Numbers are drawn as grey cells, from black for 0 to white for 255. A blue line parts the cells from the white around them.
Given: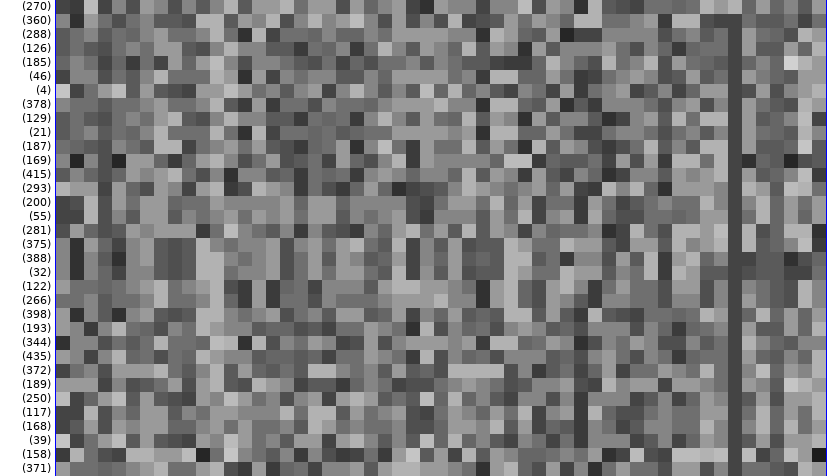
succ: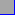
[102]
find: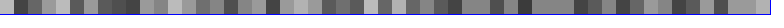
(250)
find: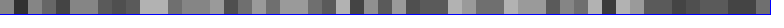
(32)
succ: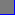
[102]
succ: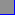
[90]

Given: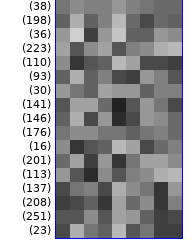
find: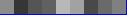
(16)
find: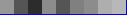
(113)

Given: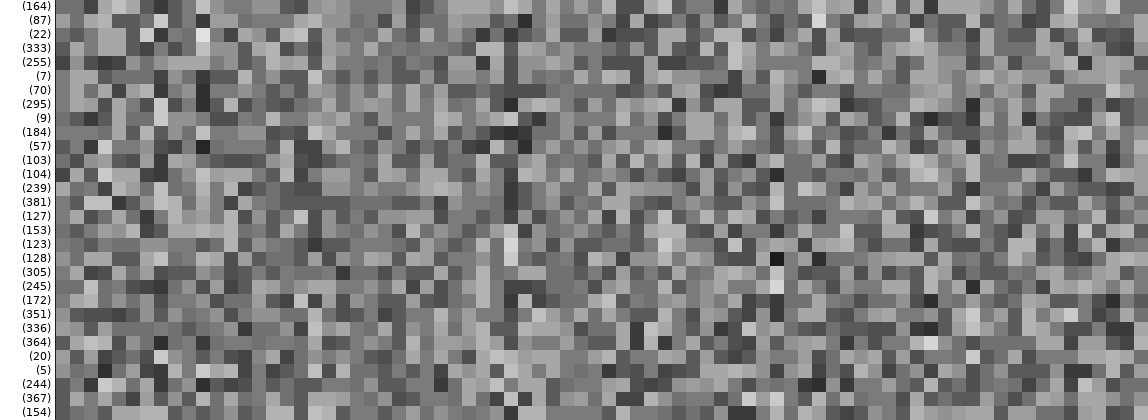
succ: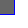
[123]
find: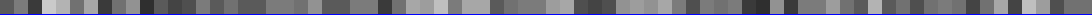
(244)
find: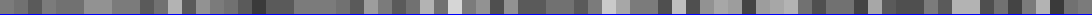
(123)
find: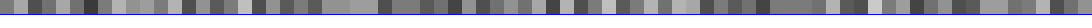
(127)
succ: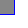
[167]

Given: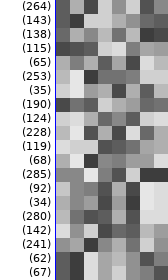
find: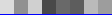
(142)
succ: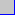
[136]
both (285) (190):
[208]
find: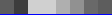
(143)

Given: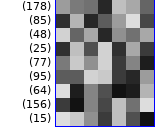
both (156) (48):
[113]
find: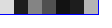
(64)
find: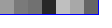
(178)

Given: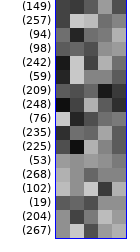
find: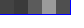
(149)
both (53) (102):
[144]
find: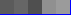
(98)
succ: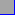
[91]

